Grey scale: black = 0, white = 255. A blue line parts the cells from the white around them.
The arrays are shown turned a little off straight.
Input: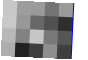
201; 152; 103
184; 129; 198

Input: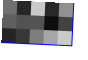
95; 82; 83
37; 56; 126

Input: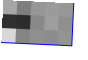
47; 44; 137
216; 133; 143

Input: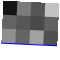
100; 86; 73
143; 100; 161

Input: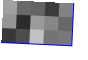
149; 43; 155
56; 76; 194

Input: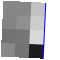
132; 143; 204
115; 118; 217
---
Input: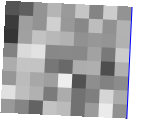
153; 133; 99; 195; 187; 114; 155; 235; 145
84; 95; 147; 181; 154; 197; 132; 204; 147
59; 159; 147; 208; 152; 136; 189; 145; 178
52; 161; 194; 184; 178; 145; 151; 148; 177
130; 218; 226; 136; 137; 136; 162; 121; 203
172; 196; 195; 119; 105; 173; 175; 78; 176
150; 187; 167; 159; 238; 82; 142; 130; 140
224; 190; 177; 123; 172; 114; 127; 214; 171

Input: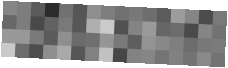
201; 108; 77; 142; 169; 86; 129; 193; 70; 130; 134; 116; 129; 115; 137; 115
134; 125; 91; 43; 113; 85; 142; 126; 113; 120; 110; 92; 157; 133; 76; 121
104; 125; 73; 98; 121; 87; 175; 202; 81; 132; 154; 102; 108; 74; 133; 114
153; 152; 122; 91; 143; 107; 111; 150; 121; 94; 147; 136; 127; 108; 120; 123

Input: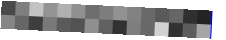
134; 102; 62; 121; 90; 82; 143; 97; 50; 126; 104; 210; 50; 93; 165
73; 127; 195; 147; 176; 144; 110; 125; 146; 129; 105; 89; 102; 48; 36

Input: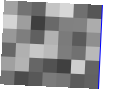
114; 76; 88; 123; 117; 91; 98
162; 115; 100; 196; 215; 112; 86
212; 158; 63; 105; 129; 130; 172
152; 126; 96; 178; 123; 91; 143
103; 176; 199; 186; 125; 113; 185
160; 179; 102; 82; 64; 206; 100

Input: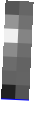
33; 84
86; 102
149; 113
240; 132
140; 109
108; 99
98; 100

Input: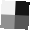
145; 87
241; 21

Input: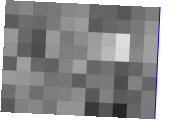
90; 129; 135; 117; 146; 148; 57; 85; 38; 101; 121
124; 133; 116; 120; 135; 139; 101; 100; 87; 112; 126
93; 110; 104; 122; 146; 154; 92; 103; 108; 121; 148
151; 105; 82; 154; 122; 141; 156; 176; 221; 127; 158
144; 95; 77; 148; 127; 128; 158; 186; 216; 137; 159
97; 158; 103; 98; 132; 160; 103; 114; 88; 102; 133
153; 149; 142; 116; 119; 95; 121; 122; 78; 130; 102
110; 138; 111; 126; 127; 141; 89; 130; 90; 96; 124

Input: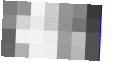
103; 175; 240; 237; 156; 183; 82
125; 148; 244; 205; 149; 133; 57
139; 210; 233; 200; 145; 117; 67
99; 241; 242; 236; 158; 189; 81
